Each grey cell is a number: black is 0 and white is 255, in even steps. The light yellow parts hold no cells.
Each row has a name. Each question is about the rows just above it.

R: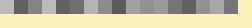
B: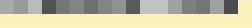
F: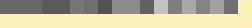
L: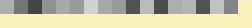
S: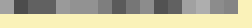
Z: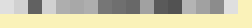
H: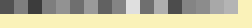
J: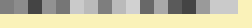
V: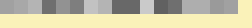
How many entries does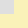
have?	1
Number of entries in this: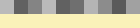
10
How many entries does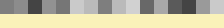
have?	16
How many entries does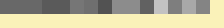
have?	15
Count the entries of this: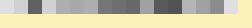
17

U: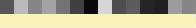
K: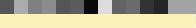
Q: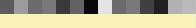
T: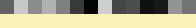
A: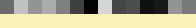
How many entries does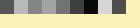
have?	9
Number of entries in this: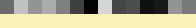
14
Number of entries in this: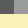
2
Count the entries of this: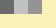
3

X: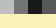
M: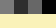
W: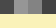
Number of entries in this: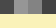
4
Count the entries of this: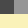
2
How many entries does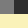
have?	2
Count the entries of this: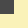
1
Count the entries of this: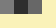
3
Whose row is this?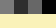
M

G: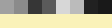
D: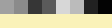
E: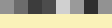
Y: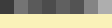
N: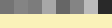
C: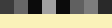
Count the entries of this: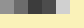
5
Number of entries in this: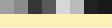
8
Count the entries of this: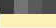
4
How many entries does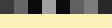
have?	8

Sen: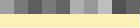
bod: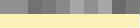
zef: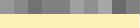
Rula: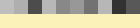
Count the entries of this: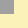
1
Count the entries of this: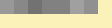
7
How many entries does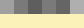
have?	6
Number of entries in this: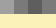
4
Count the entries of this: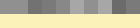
10
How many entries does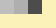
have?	3
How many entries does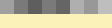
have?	8

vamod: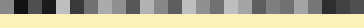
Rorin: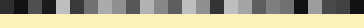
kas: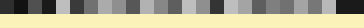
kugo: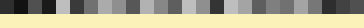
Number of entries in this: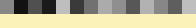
14
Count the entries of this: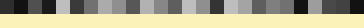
26

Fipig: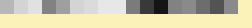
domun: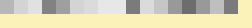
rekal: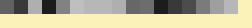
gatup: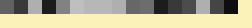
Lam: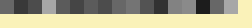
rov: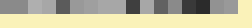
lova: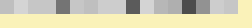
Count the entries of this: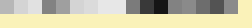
17
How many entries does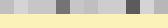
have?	12
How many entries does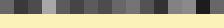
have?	16
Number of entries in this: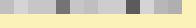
13
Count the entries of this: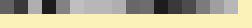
17

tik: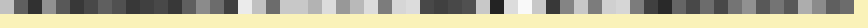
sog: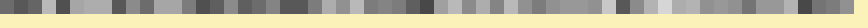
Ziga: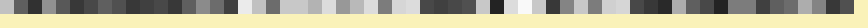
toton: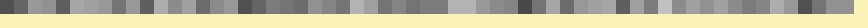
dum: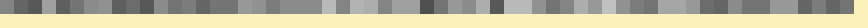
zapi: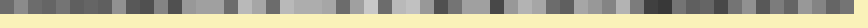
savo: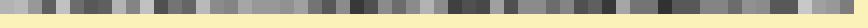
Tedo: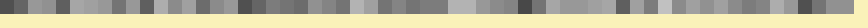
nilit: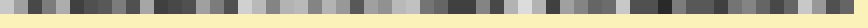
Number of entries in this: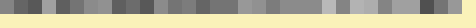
33
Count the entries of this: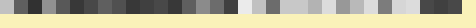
33
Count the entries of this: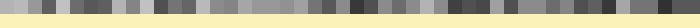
50
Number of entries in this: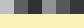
6

